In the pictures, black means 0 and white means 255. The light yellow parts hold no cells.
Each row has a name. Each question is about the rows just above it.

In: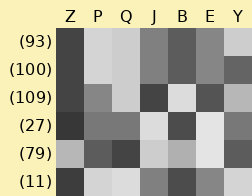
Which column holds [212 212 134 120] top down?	P
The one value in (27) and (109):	[220]
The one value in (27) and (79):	[228]

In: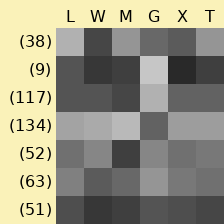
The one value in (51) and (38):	[70]
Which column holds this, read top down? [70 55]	W
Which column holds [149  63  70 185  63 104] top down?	M
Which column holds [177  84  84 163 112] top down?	L
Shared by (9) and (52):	[63]
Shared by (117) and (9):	[84]
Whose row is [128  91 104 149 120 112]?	(63)

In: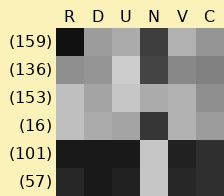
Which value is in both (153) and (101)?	[198]
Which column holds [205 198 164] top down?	U
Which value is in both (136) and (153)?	[143]
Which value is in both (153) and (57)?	[198]
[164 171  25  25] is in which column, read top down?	D
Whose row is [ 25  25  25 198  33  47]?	(101)
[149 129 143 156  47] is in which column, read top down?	C

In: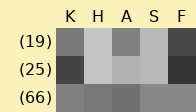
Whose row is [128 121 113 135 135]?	(66)
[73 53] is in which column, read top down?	F

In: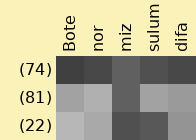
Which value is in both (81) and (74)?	[96]
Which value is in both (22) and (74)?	[80]
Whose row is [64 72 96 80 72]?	(74)
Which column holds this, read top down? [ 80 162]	sulum

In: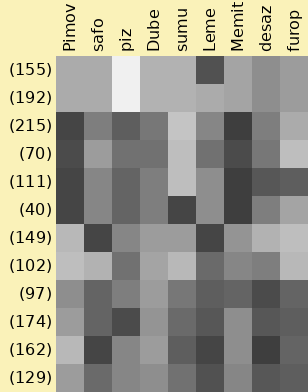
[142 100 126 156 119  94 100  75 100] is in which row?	(97)
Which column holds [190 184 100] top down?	furop
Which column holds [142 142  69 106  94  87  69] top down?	Leme
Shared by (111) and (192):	[142]
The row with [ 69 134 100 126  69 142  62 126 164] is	(40)
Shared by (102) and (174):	[106]

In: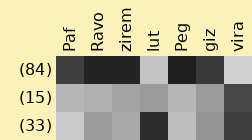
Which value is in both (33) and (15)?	[155]
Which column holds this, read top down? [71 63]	vira
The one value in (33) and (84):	[63]
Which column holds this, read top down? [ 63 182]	Paf
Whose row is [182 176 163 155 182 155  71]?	(15)

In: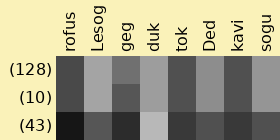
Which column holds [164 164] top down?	Lesog
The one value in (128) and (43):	[80]
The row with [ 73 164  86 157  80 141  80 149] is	(10)
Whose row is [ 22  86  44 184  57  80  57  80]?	(43)

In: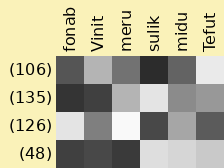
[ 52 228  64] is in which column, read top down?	fonab
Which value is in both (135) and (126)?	[228]
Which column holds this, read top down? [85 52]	fonab
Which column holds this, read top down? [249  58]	meru
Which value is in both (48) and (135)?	[64]
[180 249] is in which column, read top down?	meru
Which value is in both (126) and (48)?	[72]

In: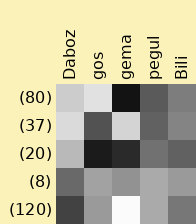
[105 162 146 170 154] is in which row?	(8)
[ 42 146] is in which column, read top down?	gema
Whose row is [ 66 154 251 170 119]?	(120)
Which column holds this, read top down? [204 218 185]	Daboz
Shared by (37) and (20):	[97]

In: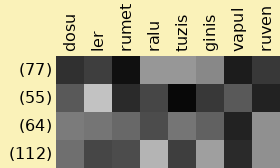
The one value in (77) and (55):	[56]
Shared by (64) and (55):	[34]
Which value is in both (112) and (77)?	[62]
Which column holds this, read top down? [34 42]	vapul
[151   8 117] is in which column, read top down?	tuzis
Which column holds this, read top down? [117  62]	tuzis

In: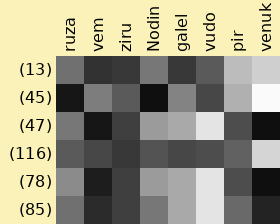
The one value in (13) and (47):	[119]
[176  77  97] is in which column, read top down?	pir

